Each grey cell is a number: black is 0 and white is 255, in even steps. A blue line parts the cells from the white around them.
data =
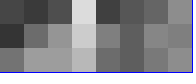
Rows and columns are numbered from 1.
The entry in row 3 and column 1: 115
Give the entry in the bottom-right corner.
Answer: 141
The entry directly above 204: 220
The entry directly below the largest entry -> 204
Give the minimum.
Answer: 52
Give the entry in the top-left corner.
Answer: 70
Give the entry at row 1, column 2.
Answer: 58
